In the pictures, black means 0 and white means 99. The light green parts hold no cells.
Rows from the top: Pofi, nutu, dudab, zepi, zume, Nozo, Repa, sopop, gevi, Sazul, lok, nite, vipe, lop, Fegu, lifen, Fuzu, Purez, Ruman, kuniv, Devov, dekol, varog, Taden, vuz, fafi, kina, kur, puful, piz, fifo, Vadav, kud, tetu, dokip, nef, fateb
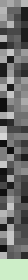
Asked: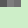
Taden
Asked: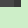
Ruman
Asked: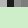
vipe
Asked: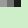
puful
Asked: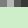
zepi

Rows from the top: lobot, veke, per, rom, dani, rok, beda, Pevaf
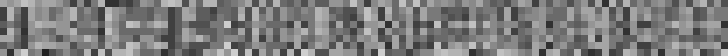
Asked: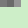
dani
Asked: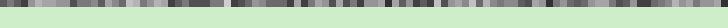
beda
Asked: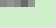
lobot
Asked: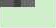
veke
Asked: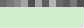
lobot

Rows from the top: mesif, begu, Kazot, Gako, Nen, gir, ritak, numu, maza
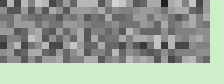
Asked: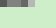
numu
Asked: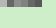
numu
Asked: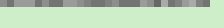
Gako

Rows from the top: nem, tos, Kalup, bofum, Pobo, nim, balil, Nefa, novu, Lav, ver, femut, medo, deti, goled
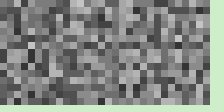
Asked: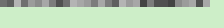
femut
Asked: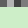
Kalup
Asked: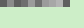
ver
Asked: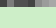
femut
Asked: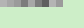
femut

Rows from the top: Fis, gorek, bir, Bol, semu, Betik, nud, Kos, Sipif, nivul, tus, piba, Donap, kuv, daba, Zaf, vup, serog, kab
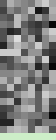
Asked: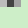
Donap
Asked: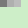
kab
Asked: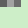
bir

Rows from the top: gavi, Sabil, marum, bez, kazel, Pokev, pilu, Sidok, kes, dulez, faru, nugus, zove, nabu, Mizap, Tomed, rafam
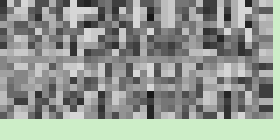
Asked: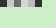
Sabil
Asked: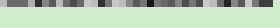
nabu
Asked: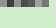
nugus
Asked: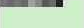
Pokev
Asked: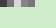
kazel

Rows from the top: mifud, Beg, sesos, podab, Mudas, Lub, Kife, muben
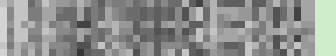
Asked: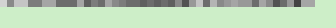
sesos
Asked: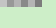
podab
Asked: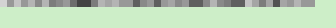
podab

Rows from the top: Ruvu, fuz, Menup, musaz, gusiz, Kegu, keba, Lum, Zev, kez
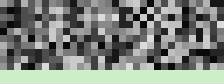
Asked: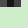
Lum
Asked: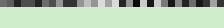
Menup
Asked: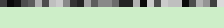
musaz
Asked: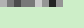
gusiz
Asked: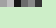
Zev

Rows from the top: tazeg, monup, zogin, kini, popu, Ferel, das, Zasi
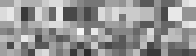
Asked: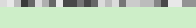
zogin

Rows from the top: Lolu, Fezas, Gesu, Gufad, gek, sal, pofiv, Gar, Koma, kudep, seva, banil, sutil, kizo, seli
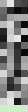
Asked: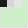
sal
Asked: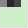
sutil
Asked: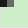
seli
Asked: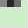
pofiv

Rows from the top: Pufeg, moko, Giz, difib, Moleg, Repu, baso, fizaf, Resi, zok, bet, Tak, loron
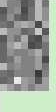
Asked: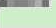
fizaf
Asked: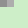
fizaf
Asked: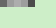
difib
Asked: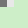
Tak
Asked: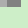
Pufeg
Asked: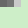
Moleg

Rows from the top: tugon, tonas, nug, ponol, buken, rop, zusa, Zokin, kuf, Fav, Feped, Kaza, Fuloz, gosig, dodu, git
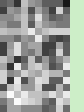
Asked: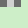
git
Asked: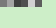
Zokin
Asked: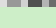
Fuloz
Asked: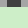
zusa
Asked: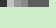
tugon

